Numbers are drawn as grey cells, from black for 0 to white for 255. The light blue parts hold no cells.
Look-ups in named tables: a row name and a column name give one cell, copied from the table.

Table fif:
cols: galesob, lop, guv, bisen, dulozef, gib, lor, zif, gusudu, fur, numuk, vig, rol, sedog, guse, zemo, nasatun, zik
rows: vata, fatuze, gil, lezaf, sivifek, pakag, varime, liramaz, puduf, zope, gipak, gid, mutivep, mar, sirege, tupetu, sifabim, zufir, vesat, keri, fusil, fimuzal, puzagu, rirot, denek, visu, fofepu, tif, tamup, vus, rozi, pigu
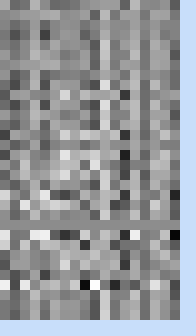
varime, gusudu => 159
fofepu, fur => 160
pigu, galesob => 120
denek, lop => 113
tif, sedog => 169
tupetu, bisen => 131
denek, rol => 114

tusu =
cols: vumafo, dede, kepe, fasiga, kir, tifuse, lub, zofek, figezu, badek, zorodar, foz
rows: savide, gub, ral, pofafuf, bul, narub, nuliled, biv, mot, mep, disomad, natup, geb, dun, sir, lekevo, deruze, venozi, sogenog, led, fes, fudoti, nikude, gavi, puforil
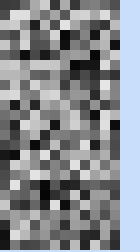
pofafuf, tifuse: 212
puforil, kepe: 69
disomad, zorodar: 63
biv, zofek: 38
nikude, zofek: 158
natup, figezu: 92
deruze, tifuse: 131
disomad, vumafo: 135
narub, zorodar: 151
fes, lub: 13
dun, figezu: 129
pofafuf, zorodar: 190
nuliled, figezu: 21
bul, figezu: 95
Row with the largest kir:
lekevo

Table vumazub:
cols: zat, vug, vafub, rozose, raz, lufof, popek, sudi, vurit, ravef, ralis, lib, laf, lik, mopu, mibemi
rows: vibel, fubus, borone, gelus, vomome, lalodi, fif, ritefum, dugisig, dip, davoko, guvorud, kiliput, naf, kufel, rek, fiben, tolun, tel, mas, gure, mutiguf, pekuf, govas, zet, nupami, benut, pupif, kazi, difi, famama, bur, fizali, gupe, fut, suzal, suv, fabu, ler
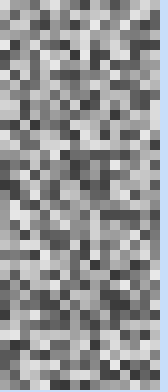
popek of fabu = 161
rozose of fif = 104
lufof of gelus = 149
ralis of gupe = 209
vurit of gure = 177
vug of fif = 199
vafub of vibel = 156
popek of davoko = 83
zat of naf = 225

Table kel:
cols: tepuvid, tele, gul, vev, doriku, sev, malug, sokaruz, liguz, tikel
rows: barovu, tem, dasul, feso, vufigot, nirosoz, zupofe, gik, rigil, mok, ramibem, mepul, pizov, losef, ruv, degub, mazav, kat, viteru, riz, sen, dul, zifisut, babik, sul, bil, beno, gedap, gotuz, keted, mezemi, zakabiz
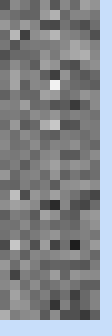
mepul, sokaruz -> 129
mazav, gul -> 93
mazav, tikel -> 111
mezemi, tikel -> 131
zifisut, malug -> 111
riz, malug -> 131
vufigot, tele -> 85
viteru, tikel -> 140
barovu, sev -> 87
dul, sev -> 144
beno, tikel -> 123
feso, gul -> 63
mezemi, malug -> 128

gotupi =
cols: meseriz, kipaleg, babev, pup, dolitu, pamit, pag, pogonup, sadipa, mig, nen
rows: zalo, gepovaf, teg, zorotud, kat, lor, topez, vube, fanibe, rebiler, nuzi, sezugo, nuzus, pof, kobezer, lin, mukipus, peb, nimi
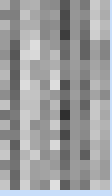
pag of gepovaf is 74
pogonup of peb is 155
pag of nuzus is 109
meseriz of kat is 155
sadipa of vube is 130
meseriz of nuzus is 179
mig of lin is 188
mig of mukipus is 173
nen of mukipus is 155
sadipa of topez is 140
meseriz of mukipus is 132
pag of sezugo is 47
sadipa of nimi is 121
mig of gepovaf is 195
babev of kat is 192
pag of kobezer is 117
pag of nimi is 94

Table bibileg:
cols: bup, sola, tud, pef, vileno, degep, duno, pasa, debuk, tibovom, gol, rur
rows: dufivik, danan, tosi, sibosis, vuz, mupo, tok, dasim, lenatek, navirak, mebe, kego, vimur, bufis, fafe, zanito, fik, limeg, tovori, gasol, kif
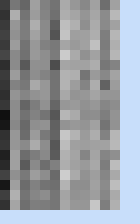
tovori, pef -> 129
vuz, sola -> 156
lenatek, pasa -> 157
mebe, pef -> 125
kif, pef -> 126
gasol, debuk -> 148
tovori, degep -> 111
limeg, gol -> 134
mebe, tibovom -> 151
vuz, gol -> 124
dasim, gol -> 136
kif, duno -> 167
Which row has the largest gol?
fafe

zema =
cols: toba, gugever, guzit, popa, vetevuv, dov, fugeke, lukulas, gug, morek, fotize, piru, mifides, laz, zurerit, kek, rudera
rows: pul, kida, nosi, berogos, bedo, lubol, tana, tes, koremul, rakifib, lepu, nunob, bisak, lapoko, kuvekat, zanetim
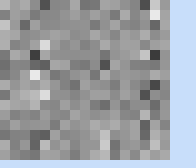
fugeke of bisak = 161
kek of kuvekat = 190
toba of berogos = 173
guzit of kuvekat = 150
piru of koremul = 125
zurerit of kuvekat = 134
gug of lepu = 154
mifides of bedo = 161
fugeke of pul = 137
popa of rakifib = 186
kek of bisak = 163
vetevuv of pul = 81
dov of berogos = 162
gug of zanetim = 150
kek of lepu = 108

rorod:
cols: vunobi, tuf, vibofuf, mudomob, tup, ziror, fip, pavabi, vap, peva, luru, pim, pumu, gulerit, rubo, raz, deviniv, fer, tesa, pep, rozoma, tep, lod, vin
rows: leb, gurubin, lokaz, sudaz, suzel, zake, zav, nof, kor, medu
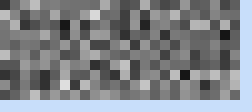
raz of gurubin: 155
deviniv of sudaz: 50
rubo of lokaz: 35
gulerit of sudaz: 102
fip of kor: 222
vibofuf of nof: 131
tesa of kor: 153
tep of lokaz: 80
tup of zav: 147
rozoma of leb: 95
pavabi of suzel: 91
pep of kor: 127
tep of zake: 115
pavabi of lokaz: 150
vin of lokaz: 76
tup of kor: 49
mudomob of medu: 189
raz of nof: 140

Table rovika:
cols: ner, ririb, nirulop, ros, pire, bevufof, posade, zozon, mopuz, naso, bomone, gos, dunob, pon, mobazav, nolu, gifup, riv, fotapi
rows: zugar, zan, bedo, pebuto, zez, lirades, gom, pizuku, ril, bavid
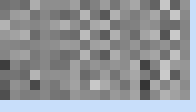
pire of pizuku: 141
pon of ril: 159
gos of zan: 177
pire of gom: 135
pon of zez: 149
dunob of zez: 132
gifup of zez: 146
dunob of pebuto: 135
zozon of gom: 161
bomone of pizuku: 156
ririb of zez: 133
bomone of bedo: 179
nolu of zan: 167
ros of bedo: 134
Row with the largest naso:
ril

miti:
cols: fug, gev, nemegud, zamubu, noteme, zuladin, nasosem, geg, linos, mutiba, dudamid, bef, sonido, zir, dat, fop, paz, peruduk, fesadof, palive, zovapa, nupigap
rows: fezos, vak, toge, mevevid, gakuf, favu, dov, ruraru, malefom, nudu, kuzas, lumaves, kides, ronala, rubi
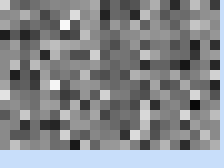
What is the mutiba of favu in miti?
207
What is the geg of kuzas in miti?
175
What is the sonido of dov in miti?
116
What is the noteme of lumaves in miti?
142
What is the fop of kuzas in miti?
45
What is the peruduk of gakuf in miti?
78
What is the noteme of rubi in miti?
145
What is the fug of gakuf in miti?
125
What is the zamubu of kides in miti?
111
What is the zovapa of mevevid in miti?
127
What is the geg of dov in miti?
143
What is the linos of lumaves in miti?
120
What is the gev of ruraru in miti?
30
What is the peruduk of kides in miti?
125
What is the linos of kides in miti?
152
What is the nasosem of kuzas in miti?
86
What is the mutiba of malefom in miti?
146
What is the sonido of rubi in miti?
170
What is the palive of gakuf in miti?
29
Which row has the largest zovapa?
ronala

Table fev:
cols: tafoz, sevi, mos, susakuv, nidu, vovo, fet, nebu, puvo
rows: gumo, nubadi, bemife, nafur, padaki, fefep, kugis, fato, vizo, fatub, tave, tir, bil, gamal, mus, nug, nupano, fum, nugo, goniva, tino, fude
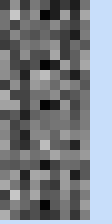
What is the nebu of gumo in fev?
29
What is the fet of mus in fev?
89
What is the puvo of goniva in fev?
124
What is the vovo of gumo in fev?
30
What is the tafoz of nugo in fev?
168
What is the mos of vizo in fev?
71
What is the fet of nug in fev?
133
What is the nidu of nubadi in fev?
4
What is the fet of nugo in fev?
156
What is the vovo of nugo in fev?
56
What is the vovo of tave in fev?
30
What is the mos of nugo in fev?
62
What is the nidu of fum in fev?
159
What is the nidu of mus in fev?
188
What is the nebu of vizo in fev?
125
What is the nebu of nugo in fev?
113
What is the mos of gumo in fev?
56
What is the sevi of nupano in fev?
86

